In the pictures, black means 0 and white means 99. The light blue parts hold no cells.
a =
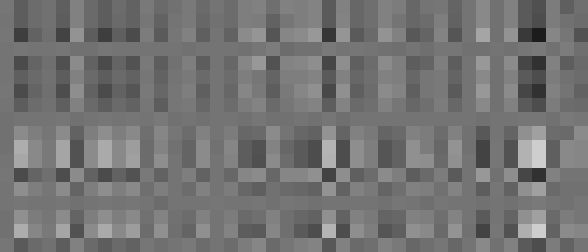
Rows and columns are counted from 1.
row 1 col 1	46
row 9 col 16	45
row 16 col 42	46
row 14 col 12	49
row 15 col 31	43
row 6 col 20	39
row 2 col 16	44
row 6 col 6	50
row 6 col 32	47
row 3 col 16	45
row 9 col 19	46
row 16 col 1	44
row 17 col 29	37
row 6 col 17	42
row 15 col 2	46
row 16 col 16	45
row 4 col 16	45
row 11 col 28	33
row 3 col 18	54
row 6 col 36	44
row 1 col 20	43
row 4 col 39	47
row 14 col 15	50
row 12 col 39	80
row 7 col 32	47
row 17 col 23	30
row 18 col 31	43
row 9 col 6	44
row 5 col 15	36
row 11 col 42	52
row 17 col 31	53
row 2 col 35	53
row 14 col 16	45
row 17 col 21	43
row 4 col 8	46
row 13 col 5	30
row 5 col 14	49
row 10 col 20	54

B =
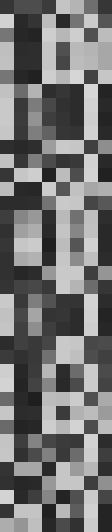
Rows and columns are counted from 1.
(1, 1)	21
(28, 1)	82
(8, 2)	22
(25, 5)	78
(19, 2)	66
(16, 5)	72
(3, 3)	14
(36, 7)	79
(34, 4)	16
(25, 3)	22
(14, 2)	16
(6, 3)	13
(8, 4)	28
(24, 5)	19
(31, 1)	41
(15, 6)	77
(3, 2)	15
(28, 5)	16
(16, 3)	59
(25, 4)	27
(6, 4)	80
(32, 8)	17
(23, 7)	81
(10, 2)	22
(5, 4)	77
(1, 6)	70
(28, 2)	14
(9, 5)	20
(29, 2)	16
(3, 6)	80
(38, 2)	58
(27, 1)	80
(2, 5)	16
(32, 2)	24
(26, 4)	44
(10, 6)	20
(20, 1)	19
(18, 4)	12

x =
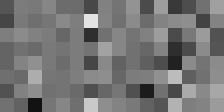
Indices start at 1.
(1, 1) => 33
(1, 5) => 42
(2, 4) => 46
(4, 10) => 44
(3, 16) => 32
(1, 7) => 28
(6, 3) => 67
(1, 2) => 48
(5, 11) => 37
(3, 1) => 49
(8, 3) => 7
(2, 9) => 44
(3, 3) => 50
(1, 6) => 42
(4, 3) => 41
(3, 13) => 29
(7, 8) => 40
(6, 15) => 44
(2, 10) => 54
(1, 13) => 22
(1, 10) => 57
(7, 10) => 31
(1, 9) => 45
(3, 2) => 54
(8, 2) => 38
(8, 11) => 38
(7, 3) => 55
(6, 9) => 40
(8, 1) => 44
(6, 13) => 73
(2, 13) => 54
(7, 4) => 44
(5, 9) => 38
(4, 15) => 54
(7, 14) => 66

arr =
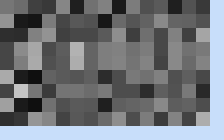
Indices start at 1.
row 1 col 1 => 46
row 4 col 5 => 36
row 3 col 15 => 64
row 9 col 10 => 30
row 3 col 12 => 28
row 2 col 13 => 39
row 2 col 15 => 32
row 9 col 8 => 41
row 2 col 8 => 9
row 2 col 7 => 32
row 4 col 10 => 44
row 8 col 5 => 31
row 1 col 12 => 35
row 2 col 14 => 38
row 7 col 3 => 46
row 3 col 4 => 57
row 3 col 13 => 50
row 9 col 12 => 23
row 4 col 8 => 49
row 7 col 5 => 45
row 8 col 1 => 62
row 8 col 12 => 53
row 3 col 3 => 50
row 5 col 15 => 51
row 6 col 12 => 50
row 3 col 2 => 17
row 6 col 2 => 11
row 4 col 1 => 27
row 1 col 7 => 44
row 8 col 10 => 39
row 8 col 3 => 6
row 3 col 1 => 18
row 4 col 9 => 50
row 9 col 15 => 67

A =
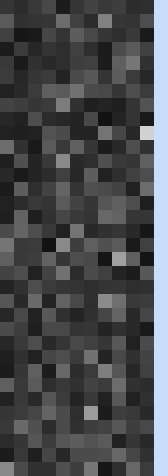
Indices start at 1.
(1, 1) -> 21
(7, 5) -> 35
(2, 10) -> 20
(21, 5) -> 21
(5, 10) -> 46
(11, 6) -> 37
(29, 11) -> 19
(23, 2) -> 28
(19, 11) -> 8
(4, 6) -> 25
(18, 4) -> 7
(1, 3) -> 22
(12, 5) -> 53
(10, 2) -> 12
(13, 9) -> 18
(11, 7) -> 21
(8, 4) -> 23
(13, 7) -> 36
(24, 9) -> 19
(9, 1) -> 15
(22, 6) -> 28
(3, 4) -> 27
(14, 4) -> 26
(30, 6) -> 18
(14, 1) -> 11
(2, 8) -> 50
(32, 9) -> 13
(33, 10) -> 27
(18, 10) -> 10
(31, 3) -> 31
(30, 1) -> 21
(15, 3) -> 22
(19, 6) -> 30
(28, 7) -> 26
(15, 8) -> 33
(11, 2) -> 19
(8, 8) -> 14
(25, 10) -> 13
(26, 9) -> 28
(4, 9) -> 29

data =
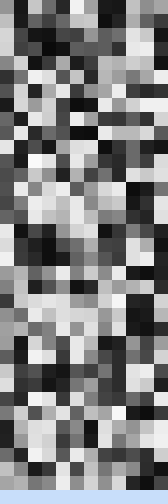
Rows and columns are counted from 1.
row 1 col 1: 58
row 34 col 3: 10
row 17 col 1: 90
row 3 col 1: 83
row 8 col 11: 93
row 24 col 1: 62
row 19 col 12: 14
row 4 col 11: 92
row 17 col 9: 21
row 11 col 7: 88
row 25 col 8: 9
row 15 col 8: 73
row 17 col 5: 58
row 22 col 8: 81
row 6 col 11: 65
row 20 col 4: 57
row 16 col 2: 32
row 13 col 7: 26
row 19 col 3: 16
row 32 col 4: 81
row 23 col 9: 78
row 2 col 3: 38
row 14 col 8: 84
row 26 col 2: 11
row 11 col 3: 30
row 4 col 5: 7
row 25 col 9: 13
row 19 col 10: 87
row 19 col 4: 6
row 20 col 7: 79
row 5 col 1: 52
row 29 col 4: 88
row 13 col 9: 15
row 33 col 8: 26
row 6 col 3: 93
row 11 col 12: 8
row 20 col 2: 70
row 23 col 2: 43
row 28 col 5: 14

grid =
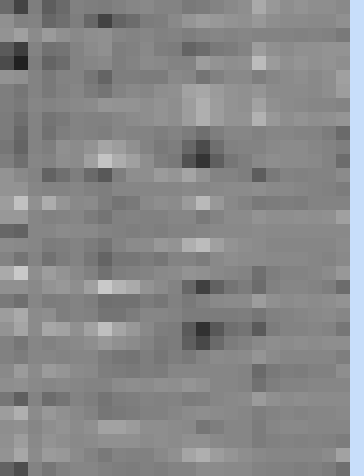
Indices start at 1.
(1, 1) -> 41
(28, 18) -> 51
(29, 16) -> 52
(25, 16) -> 41
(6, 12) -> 48
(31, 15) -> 46
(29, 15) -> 49
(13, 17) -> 51
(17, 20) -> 53
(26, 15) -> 51
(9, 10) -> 54
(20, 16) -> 53
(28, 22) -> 51
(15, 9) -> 45
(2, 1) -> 56
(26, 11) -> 49
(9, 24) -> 56
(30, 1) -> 61
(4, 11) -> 53
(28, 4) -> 52
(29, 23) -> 54
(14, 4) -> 51
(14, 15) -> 52
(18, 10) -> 54
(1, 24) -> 55
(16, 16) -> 51
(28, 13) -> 55
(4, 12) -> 49
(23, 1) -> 61
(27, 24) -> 50
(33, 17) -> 58
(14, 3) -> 52
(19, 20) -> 53
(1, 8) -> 48
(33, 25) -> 63
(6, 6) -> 51
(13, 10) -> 55
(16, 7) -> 48
